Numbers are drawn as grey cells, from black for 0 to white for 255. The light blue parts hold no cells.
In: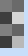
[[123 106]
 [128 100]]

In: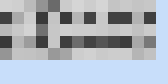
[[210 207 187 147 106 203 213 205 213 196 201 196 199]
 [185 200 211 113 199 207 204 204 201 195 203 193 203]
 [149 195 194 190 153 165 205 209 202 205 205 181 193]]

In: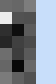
[[107 103 125]
 [ 47  14  91]
 [110  61  90]
 [123  96  81]]

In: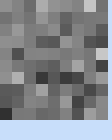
[[144 131 108 172 146 140 131 196 114]
 [129 152 124 127 139  91 129 120  91]
 [132  80 131 132 129 121 128 119 199]
 [144 176 109  56  87  59  71 127 153]
 [ 87  99 132 128 110 152  67 104 136]]

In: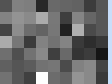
[[ 83 129 126  40 105 101  98  60  86]
 [ 68 141 109  99 119  33 175  74  87]
 [111  79 114 137  63 105  52  60  21]
 [114  86  64 254 108  99 148 137  58]]

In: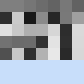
[[127 127 118 108  99 120  98]
 [224 200 175 176 214  45 217]
 [ 80 199  47 178 232  41 215]]
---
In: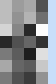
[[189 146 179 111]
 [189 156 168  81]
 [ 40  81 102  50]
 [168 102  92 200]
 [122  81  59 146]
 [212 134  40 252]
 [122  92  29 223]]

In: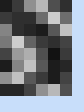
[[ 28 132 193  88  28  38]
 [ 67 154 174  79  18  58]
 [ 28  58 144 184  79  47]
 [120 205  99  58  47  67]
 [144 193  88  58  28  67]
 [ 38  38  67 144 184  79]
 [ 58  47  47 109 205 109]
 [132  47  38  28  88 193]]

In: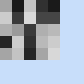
[[204  58 216  69  69]
 [165  26 195  49  26]
 [175 154  58 175 185]
 [ 37 204  49 185 204]
 [165 195  37 165 216]]

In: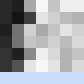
[[ 51  83 228 247 228 178 217]
 [ 31 115 208 169 196 228 208]
 [ 41 115 196 187 208 187 217]
 [ 41  31 169 247 196 238 238]
 [ 51  31 136 238 217 178 196]
 [ 41  20  63 228 208 187 178]]

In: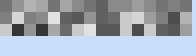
[[116 148 179 167 116 167 138 116  97 138 138 157 138 116 128 116]
 [202  53 148  53 167 107 202 225  88  88 202  77 202  97  88 157]
 [128 213 128 138 225  97  88 148  97 107 202 213 157 128  77 179]]

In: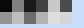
[[147 190 108 178 222 213]
 [  8 128  26  66 201  75]]

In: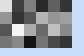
[[ 85 245 171 105 191 137]
 [224  64 127  41  96  52]
 [149  52  85 180 149 159]
 [117 137  20 117  73  52]]
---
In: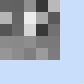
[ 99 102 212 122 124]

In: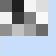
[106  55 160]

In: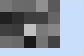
[119  45 192 116]

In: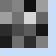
[115 113  92 127]

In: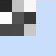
[ 38  85 199]

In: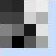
[ 45  63  23 163]

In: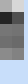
[174  80]

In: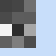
[ 65  93 166]
